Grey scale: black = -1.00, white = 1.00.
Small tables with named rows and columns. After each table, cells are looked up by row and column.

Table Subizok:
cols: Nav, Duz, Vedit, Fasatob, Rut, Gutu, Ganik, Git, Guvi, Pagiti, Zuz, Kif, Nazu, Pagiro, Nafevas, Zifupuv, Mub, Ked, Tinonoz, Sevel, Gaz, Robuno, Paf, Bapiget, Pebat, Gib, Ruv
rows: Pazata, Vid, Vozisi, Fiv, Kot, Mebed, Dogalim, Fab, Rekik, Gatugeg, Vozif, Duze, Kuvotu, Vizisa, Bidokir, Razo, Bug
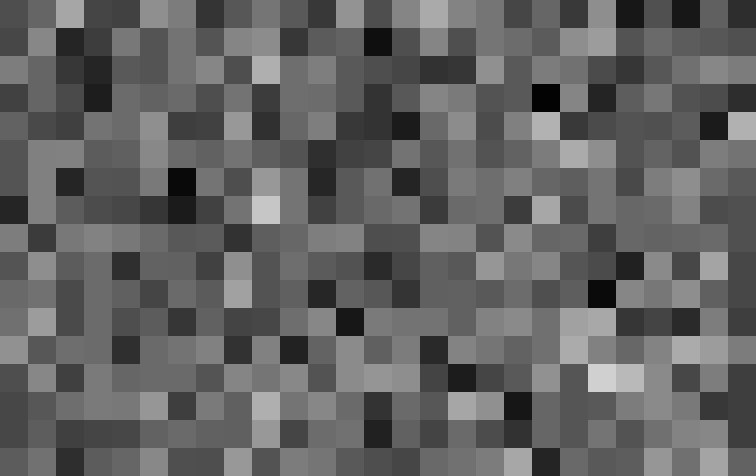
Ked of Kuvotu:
-0.08
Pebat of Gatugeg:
-0.44
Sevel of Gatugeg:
0.05
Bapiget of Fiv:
-0.07
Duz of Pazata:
-0.21
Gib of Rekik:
-0.17
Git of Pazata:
-0.59
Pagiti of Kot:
-0.62
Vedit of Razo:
-0.50
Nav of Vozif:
-0.18
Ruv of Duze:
-0.51
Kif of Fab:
-0.49
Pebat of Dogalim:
0.11
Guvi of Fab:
-0.10
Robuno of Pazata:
0.11
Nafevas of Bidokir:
-0.17
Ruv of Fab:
-0.37
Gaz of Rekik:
-0.18
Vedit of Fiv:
-0.42
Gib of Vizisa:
-0.02

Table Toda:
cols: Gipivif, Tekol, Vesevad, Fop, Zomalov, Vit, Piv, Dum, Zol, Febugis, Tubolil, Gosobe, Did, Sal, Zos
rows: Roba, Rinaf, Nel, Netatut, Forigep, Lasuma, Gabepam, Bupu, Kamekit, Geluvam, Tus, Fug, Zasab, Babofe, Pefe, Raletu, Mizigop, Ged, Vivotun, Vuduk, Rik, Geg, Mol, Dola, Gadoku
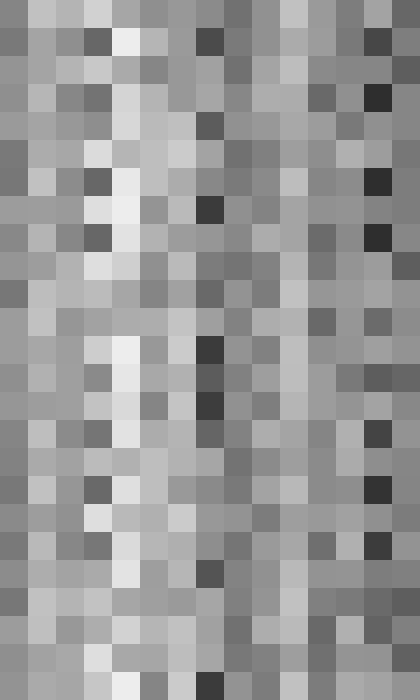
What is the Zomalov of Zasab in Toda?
0.86
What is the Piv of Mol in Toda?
0.51
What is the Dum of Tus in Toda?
-0.18
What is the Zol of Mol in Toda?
-0.11
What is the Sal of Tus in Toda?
0.28
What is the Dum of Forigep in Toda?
-0.28
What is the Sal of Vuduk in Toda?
-0.53
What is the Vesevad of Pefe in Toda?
0.25
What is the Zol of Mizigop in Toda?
-0.10
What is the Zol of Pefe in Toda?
0.14
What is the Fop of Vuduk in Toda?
-0.07
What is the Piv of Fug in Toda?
0.53
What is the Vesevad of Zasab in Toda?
0.24
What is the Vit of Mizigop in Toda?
0.49
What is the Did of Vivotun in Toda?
0.26
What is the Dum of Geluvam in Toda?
-0.03
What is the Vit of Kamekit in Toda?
0.40
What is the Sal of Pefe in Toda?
0.28
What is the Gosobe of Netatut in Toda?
-0.18

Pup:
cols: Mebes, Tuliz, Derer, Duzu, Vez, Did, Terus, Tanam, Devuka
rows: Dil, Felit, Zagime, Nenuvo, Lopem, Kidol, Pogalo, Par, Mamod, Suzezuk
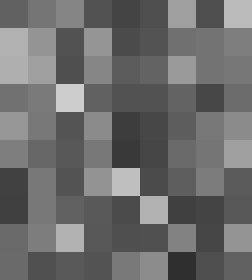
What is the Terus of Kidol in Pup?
-0.17
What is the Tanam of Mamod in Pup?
-0.45
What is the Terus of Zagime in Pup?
0.21
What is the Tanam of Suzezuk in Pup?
-0.39
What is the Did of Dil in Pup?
-0.39
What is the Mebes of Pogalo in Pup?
-0.49
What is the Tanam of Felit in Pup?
-0.10
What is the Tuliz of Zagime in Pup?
0.25
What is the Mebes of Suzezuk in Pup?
-0.17
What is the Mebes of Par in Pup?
-0.50
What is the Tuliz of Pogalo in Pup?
-0.06
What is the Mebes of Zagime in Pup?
0.37
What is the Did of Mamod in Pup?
-0.37
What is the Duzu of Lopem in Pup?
0.09
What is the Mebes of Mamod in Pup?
-0.18

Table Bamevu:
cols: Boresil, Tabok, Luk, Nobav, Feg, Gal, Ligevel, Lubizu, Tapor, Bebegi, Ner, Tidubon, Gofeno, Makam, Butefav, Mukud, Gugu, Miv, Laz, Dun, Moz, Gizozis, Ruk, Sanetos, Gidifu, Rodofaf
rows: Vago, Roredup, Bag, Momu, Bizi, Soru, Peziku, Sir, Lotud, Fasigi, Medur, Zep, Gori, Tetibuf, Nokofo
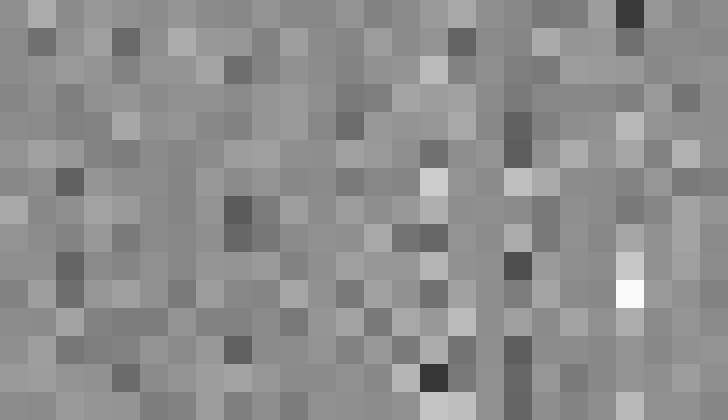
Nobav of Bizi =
0.03
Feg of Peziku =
0.10
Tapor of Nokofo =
-0.01
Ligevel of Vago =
0.17
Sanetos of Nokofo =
0.13
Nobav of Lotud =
0.19
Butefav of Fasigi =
0.18
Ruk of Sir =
-0.05
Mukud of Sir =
0.37
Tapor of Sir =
-0.29
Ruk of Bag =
0.19
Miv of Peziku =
0.09
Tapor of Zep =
0.02
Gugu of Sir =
0.11
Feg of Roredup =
-0.18
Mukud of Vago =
0.21
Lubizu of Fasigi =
0.17
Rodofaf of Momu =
0.11

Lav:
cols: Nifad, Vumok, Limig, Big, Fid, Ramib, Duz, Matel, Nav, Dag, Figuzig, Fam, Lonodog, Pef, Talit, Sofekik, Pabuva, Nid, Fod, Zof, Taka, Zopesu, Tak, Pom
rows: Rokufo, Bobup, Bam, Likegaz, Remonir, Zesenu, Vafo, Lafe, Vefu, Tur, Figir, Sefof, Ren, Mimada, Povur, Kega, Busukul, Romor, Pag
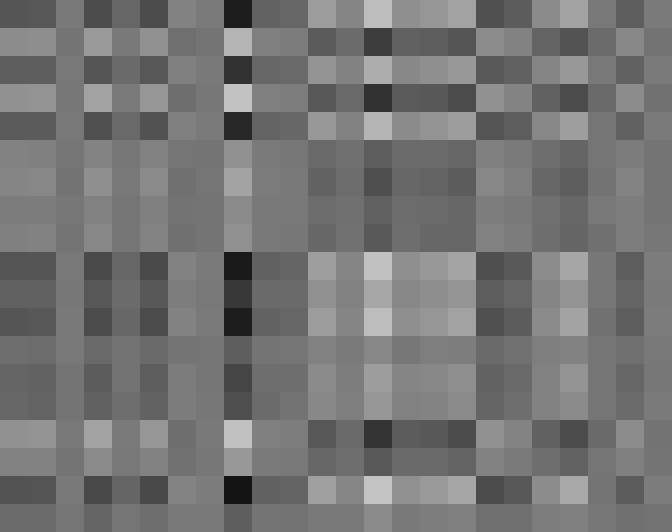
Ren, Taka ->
0.02
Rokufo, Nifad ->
-0.33
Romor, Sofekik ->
0.20
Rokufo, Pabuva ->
0.27
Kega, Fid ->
-0.04
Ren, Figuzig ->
-0.08
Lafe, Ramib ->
0.00
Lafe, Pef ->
-0.25
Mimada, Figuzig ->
-0.14
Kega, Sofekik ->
-0.31
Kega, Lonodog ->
-0.18
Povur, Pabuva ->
0.08
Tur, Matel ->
-0.04
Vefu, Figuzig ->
-0.07
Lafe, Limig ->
-0.07
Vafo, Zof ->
-0.19

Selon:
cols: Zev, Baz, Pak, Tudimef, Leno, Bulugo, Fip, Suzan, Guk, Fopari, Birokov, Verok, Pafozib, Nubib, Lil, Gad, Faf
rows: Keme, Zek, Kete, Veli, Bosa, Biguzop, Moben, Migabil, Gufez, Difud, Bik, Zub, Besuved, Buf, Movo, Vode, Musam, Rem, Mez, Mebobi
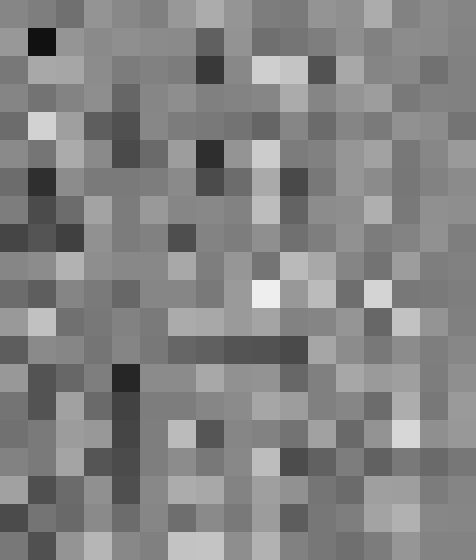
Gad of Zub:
0.16
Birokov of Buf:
-0.19
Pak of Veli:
0.03
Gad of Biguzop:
0.06
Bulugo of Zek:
0.09
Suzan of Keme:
0.35
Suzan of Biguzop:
-0.64
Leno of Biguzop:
-0.42
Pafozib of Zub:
0.17

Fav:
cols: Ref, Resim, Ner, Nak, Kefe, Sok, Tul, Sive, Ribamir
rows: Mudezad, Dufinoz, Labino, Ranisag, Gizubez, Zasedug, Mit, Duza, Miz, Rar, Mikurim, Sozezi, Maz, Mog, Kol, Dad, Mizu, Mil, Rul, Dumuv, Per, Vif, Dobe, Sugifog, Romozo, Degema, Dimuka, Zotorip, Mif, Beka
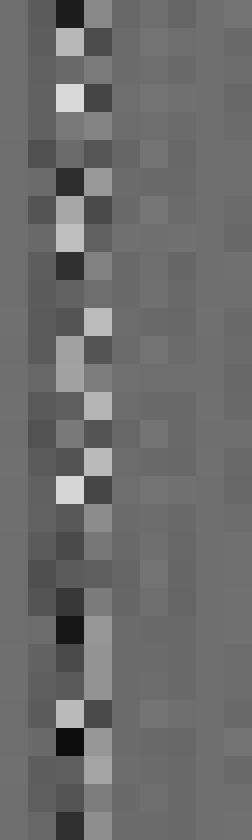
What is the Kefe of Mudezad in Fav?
-0.19
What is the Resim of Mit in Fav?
-0.16
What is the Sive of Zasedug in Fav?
-0.13
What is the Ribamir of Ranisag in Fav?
-0.19
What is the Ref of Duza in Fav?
-0.14
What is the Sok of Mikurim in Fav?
-0.12
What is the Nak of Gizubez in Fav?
0.03
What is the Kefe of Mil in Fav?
-0.14
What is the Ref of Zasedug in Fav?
-0.14
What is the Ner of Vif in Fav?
-0.56
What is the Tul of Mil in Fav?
-0.11
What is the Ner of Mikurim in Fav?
-0.22
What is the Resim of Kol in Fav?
-0.30
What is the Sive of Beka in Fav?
-0.13
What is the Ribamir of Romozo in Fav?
-0.15
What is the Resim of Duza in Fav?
-0.34
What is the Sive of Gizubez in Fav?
-0.13

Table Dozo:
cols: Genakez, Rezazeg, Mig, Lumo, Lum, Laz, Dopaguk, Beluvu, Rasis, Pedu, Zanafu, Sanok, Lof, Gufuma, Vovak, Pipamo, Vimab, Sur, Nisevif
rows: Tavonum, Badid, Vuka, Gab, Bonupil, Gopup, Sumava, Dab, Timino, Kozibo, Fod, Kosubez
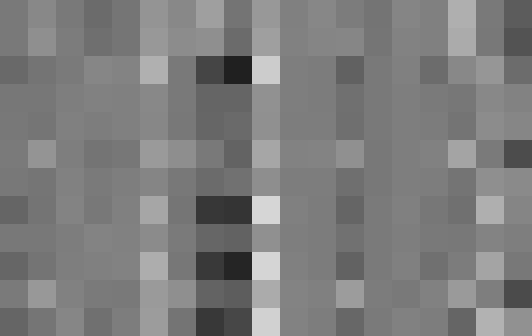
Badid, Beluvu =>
0.12
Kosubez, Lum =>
-0.02
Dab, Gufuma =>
-0.04
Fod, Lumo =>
-0.04
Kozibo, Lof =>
-0.23
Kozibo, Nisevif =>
-0.06
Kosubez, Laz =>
0.22
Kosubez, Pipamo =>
-0.02
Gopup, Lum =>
-0.07
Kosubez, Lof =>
-0.19
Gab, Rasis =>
-0.21
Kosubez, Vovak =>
0.01
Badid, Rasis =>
-0.16
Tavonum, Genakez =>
-0.05
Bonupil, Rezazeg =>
-0.08
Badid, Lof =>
0.05
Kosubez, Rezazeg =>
-0.08

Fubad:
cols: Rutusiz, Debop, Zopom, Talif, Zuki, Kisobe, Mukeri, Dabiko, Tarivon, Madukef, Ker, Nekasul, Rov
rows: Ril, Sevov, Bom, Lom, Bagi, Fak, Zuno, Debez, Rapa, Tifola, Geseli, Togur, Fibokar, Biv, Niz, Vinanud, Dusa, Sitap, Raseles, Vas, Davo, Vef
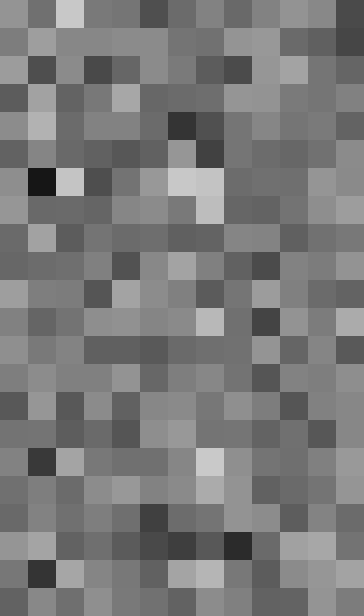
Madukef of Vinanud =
-0.22
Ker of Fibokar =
-0.21
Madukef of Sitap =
-0.24
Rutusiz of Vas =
0.17
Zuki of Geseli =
0.28
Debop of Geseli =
-0.01
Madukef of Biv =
-0.33
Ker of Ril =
0.15
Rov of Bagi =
-0.22
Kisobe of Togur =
0.04
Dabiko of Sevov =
-0.11
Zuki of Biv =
0.15
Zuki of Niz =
-0.24
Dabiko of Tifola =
0.00
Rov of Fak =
0.09
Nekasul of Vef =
0.16
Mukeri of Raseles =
-0.15
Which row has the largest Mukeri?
Zuno

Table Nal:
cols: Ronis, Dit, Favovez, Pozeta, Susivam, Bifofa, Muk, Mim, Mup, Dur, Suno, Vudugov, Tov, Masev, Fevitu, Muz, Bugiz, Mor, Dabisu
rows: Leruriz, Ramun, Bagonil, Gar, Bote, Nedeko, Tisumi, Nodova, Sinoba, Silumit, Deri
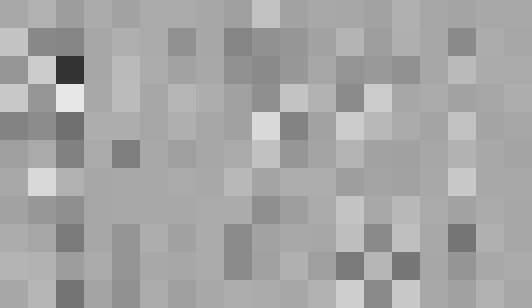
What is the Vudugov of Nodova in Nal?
0.34
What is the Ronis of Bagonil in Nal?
0.18
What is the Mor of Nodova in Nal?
0.33
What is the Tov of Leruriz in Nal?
0.31
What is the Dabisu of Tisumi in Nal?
0.32
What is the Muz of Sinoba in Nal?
0.32
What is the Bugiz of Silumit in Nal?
0.17
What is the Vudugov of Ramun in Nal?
0.28
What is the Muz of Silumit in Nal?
0.31
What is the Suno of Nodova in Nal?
0.24
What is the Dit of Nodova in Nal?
0.19
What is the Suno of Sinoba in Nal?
0.32
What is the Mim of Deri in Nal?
0.32
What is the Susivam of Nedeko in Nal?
-0.01
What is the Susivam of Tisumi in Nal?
0.32

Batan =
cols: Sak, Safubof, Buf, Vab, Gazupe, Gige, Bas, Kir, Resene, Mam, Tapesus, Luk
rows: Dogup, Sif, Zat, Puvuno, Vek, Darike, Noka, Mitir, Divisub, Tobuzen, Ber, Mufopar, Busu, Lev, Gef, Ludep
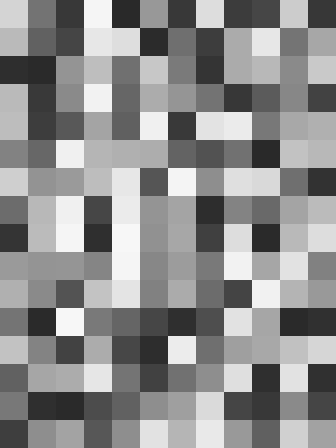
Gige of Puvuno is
0.35
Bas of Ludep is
0.42
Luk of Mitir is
0.47
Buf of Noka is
0.21
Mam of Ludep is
-0.25
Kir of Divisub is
-0.50
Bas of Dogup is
-0.56
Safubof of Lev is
0.30
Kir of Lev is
0.11
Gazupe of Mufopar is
-0.21
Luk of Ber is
0.20
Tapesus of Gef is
0.08
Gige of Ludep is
0.77
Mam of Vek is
-0.06
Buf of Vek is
-0.31
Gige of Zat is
0.56
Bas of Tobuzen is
0.22
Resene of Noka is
0.75
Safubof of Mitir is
0.44
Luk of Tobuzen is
0.01

